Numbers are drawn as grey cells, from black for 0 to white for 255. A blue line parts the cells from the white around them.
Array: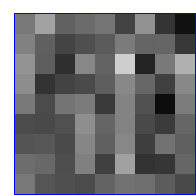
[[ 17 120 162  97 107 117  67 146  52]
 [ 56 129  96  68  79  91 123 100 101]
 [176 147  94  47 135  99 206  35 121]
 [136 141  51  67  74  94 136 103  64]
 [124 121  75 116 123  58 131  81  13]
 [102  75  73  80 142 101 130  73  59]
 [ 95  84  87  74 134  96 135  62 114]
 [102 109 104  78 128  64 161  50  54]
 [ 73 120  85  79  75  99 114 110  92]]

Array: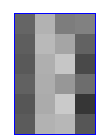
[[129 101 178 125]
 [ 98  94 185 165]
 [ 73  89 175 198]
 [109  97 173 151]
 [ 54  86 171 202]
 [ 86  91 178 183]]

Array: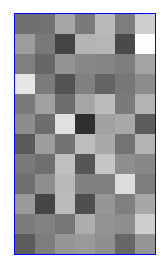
[[206 112 113 166 122 186 125]
 [253 157 121  68 179 182  74]
 [163 127 103 147 135 132 125]
 [140 230 123  83 129 100 119]
 [179 122 160 109 166 188 122]
 [ 92 141 110 224  47 161 168]
 [179  89 157 114 189 169 115]
 [135 121 111 191  86 197 142]
 [125 111 142 185 129 127 221]
 [167 154  69 187  79 150 127]
 [207 124 130 118 173 146 142]
 [149  92 125 150 154 143 103]]

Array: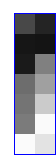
[[ 36  72]
 [ 20  22]
 [128  26]
 [160 109]
 [203 116]
 [250 123]
 [227 251]]

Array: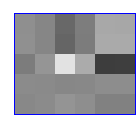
[[167 143 134 104 125 168]
 [170 144 134 101 124 170]
 [ 62 124 149 226 171  61]
 [141 139 138 135 136 141]
 [129 136 139 148 142 129]]

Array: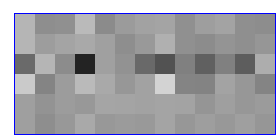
[[141 181 142 144 186 139 155 162 164 144 158 163 143]
 [150 181 157 164 169 160 142 153 176 144 140 148 143]
 [173 106 181 140  35 160 146 105  82 128  96 128  93]
 [132 202 132 156 186 169 151 162 211 132 131 163 151]
 [155 159 147 156 152 165 164 162 164 163 149 159 151]
 [150 159 142 152 169 152 155 153 164 151 158 152 159]]

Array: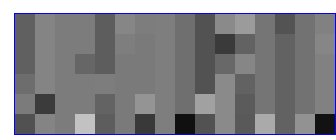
[[129  96 132 124 124  93 134 125 126 111  82 138 155 117  83 114]
 [134  96 132 124 124  93 126 122 126 111  82  58  98 117  98 114]
 [129  96 132 124 102  93 122 122 126 111  82 104 134 117  98 114]
 [129 109 132 124 124 125 122 122 126 111  82 138  98 117  98 114]
 [129 123  59 124 124  99 122 148 126 111 161 138  91 117  98 114]
 [ 18  81 132 124 194  93 122  57 126  16  82 138  89 170  98 146]]
